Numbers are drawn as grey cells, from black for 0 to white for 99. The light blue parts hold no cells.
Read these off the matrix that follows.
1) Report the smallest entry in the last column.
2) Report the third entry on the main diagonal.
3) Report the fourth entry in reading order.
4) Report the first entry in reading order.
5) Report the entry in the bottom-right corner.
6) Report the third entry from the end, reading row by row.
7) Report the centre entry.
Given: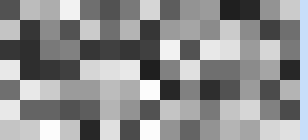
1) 15
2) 47
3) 94
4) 32
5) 87
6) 64
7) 12

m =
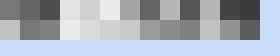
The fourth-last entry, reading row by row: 50
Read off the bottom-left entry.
75
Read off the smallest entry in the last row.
36
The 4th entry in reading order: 88
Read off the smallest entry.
23
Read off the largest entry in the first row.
91
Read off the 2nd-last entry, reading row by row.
57
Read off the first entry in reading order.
46

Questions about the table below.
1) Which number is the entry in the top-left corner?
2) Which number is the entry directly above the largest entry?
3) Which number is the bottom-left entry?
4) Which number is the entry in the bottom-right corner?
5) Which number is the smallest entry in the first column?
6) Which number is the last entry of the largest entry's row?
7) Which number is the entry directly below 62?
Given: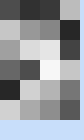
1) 30
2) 89
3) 81
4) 34
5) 15
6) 77
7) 40

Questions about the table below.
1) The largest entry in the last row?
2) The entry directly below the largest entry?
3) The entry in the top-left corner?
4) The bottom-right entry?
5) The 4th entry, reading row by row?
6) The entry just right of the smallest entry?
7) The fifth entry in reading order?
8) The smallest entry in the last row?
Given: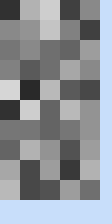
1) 72
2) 19
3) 19
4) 43
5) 25
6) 72
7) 53
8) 28

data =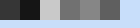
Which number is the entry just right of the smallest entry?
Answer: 78
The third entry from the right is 44
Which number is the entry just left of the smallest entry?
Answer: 21

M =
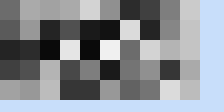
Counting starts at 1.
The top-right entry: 79
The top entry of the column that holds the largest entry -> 56
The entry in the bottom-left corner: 63
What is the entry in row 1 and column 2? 66
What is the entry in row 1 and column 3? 63
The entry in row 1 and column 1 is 42
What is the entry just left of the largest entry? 4
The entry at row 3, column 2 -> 17
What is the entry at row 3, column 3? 4
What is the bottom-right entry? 73
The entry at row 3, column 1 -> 14
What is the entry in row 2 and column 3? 14
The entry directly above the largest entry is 7

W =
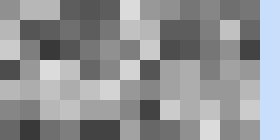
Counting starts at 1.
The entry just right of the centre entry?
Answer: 33
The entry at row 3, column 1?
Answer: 79
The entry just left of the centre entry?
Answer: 52
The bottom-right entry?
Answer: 59
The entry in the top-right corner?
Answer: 46
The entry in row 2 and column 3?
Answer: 36
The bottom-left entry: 40
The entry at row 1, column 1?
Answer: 56
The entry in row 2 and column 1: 71
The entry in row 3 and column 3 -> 22
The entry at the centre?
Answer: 82
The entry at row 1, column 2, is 71
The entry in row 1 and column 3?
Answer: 71
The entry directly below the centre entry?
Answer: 59
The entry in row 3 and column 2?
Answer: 49

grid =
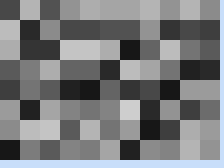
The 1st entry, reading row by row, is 28
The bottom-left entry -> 9
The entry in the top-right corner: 54
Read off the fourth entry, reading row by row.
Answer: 57
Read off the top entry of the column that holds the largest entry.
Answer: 64
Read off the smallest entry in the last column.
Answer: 16
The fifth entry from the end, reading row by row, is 13
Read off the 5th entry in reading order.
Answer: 67
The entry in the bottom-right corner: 57
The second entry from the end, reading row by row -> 70
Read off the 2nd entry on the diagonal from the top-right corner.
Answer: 28
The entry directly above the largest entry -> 20
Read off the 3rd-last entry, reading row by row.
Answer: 51
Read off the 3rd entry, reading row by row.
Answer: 32
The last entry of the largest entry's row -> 42

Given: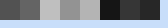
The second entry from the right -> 21
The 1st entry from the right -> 15
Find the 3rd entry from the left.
74
